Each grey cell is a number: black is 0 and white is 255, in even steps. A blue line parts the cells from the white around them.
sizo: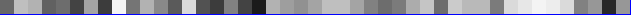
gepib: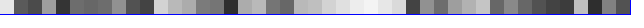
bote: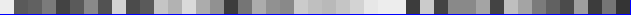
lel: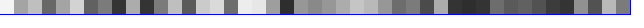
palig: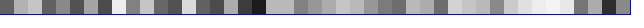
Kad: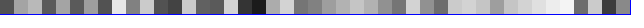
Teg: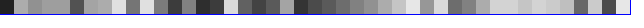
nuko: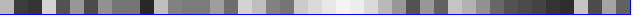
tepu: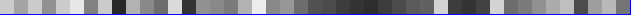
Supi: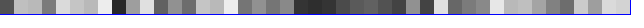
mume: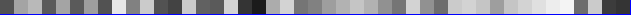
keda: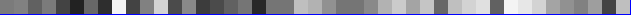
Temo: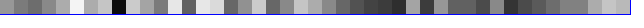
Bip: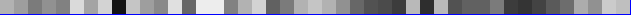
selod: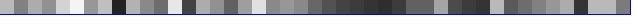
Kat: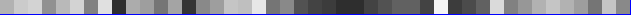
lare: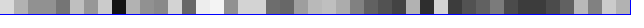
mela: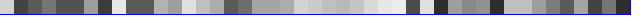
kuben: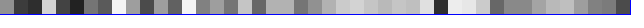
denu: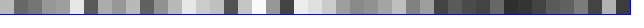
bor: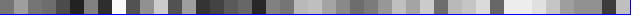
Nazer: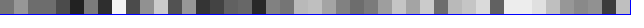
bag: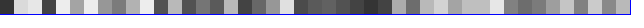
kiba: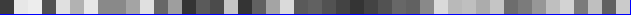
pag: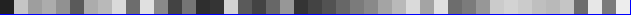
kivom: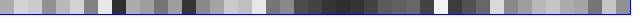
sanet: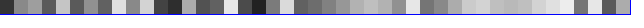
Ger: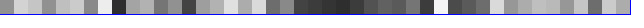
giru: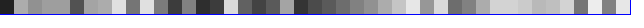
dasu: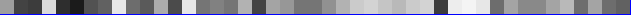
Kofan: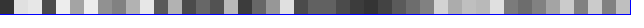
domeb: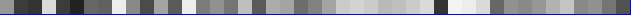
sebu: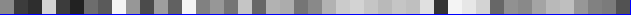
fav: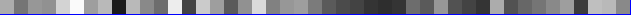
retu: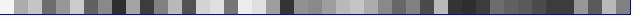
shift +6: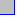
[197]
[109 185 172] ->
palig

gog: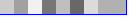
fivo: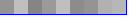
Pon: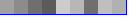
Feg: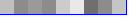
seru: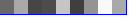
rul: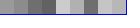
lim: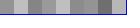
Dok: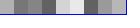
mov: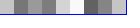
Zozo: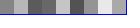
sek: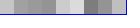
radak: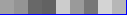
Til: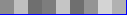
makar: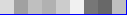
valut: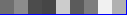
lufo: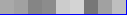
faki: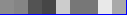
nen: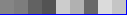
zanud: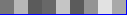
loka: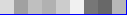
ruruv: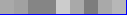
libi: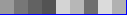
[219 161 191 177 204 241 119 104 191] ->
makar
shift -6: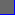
[98]
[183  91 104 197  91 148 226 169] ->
zanud
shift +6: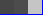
[ 76  82 203]

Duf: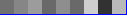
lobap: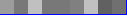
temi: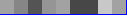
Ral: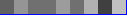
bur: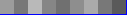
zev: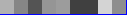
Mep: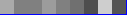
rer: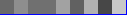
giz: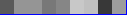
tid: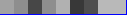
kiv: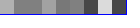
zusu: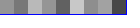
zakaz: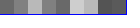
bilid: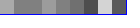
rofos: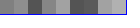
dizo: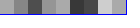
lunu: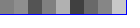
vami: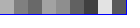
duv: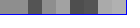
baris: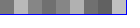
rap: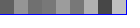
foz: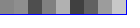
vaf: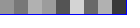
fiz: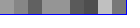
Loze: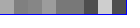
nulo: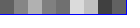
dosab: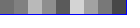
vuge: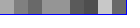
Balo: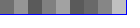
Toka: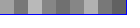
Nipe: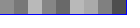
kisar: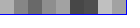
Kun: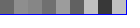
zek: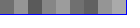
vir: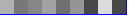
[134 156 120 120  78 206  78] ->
Loze
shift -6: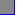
[128]
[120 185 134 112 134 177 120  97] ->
Toka
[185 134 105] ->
Nipe
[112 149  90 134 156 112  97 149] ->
zek

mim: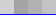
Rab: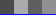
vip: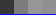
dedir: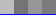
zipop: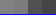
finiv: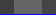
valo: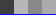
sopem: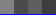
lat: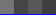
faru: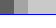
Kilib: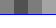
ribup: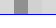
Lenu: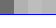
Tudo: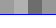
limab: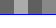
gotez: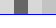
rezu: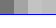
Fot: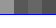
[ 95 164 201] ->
faru
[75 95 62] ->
sopem
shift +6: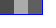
[ 81 177 101]
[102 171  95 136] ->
limab
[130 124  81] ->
zipop

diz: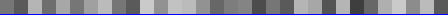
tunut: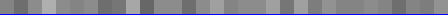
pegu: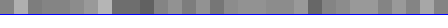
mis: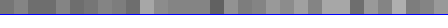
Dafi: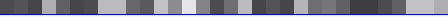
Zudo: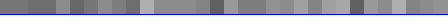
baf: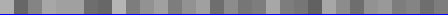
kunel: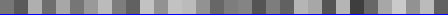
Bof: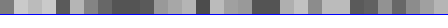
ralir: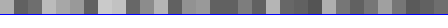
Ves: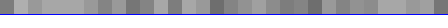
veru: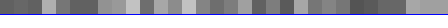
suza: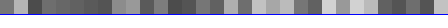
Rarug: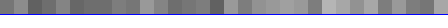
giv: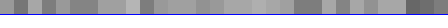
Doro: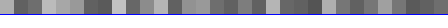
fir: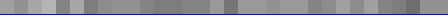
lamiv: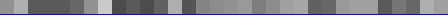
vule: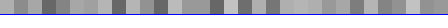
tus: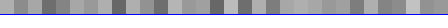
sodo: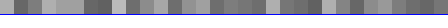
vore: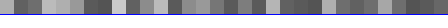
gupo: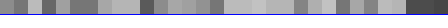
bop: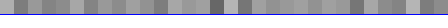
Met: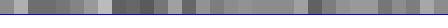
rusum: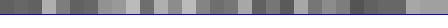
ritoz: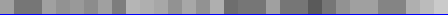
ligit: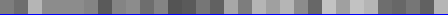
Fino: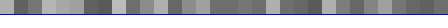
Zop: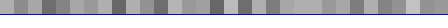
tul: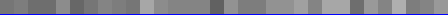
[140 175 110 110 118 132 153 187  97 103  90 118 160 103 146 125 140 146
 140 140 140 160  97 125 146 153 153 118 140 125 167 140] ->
Met
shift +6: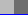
[193 116]
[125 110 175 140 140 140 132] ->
Zudo
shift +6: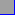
[166]
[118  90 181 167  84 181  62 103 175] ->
diz

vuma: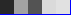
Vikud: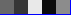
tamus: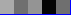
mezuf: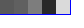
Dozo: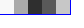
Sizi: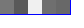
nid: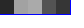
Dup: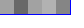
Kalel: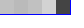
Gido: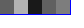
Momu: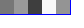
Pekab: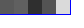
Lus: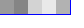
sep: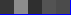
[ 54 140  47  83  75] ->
sep
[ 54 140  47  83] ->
sep

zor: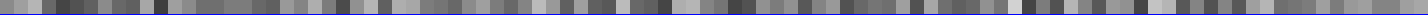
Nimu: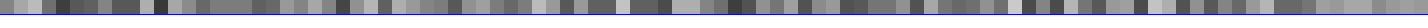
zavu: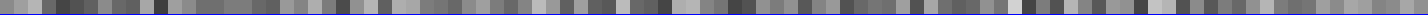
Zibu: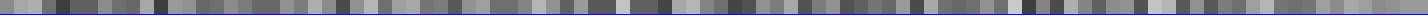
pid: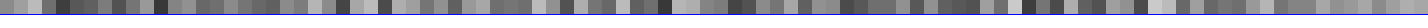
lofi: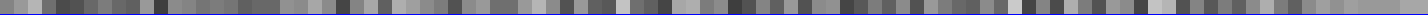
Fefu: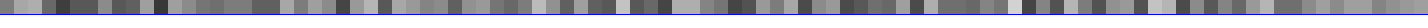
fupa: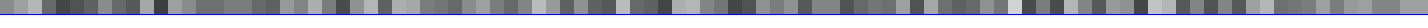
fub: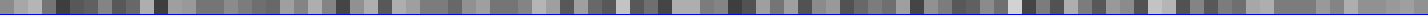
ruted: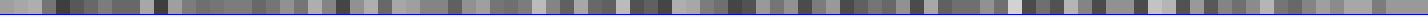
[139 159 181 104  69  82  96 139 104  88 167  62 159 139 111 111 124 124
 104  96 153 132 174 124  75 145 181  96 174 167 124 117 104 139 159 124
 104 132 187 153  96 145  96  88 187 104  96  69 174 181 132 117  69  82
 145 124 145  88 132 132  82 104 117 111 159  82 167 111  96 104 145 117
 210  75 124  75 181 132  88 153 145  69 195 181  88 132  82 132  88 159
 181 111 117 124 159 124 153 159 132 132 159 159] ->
fupa
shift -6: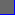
[98]

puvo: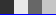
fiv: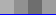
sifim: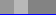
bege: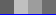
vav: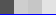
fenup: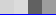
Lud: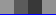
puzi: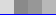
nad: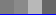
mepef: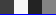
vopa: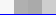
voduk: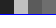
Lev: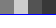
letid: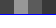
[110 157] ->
fiv
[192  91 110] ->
voduk
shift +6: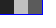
[ 41 198  97]
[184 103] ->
nad
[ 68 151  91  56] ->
letid
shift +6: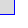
[225]

